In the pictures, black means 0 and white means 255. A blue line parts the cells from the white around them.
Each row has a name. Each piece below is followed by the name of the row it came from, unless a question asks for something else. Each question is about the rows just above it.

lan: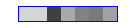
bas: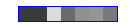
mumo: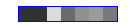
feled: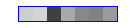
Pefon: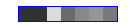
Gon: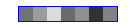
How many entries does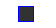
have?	1
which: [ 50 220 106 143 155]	mumo

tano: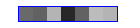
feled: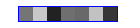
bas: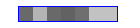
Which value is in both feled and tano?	[105]
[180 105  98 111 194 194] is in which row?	bas
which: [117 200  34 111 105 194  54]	feled
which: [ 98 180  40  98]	tano

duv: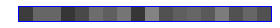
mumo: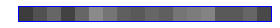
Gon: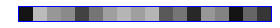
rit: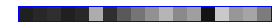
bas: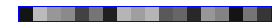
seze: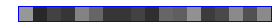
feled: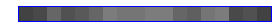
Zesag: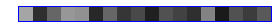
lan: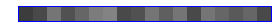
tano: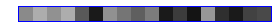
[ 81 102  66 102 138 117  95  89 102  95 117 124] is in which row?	mumo
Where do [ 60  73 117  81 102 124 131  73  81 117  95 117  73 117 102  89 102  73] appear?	lan
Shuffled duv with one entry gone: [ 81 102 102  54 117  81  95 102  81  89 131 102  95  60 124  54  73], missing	[109]

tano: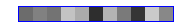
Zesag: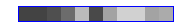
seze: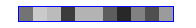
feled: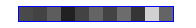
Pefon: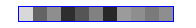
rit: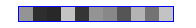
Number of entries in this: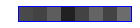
8
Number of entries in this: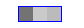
3
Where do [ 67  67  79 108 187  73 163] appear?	Zesag
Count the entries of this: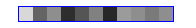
11
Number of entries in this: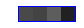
4
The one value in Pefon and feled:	[100]

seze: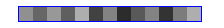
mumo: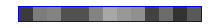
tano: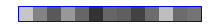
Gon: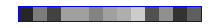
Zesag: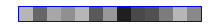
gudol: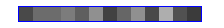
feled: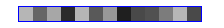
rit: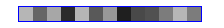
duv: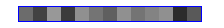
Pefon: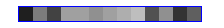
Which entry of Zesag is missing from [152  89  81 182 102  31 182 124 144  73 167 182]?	[137]
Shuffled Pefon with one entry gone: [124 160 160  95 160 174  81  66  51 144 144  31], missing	[190]
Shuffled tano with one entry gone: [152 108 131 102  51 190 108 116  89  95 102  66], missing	[198]

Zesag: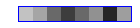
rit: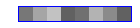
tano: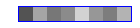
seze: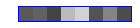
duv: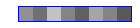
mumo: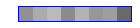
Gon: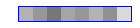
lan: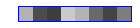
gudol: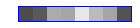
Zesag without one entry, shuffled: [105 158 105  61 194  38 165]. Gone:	[145]
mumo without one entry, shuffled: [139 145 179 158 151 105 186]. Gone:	[171]
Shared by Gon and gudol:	[165]

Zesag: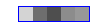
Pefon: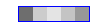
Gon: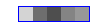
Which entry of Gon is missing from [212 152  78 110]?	[132]
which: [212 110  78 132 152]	Gon
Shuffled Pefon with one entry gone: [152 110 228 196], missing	[204]
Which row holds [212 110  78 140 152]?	Zesag

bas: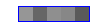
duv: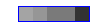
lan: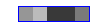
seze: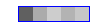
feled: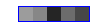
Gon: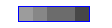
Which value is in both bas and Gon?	[135]
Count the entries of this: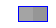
2
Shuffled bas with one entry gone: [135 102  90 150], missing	[143]

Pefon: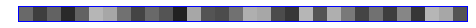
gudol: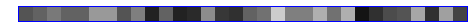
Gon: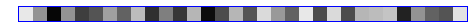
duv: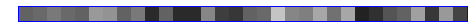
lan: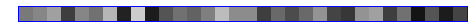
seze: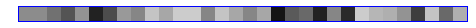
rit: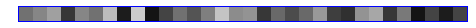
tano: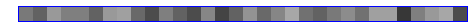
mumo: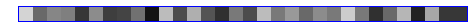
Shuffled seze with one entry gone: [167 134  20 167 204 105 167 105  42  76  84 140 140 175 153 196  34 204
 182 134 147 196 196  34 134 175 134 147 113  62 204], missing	[90]
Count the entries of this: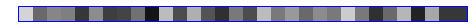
32

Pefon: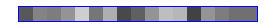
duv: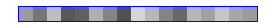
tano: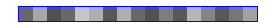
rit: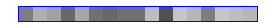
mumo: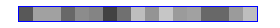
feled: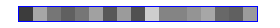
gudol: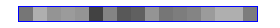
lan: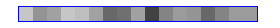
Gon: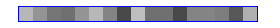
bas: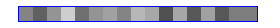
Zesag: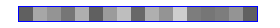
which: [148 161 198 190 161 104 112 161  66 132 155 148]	lan
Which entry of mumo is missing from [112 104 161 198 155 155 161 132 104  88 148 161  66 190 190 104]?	[140]
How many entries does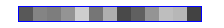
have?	13

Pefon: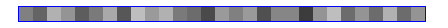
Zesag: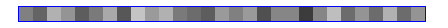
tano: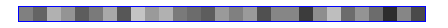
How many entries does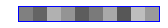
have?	10
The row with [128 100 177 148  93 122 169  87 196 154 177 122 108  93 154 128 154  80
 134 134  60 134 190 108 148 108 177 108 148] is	Zesag
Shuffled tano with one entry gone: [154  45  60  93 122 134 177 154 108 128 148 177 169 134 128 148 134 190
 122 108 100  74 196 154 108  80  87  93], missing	[142]
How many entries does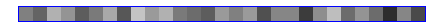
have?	29

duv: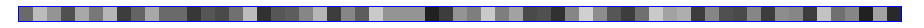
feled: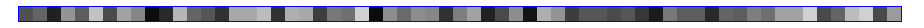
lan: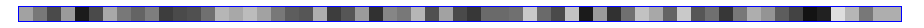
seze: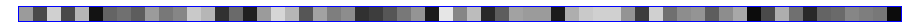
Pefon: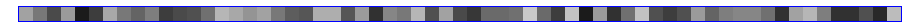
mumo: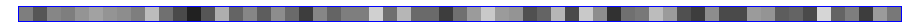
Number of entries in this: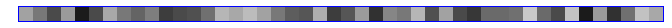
46
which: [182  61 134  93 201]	duv
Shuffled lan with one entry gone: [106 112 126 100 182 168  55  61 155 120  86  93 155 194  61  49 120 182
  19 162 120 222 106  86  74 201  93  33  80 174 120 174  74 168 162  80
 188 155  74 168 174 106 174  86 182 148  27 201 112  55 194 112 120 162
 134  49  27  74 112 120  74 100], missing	[67]
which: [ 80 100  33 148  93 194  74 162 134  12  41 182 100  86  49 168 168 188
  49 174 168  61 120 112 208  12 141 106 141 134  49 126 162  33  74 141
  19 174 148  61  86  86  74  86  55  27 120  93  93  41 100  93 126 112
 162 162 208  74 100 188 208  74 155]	feled

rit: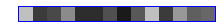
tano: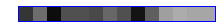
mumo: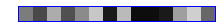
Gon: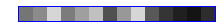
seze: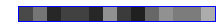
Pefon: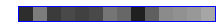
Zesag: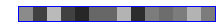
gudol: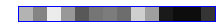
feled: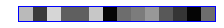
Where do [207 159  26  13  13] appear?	gudol
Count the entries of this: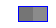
2
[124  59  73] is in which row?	Pefon
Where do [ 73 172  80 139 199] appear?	mumo
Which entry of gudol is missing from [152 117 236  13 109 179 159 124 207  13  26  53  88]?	[132]
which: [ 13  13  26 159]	mumo

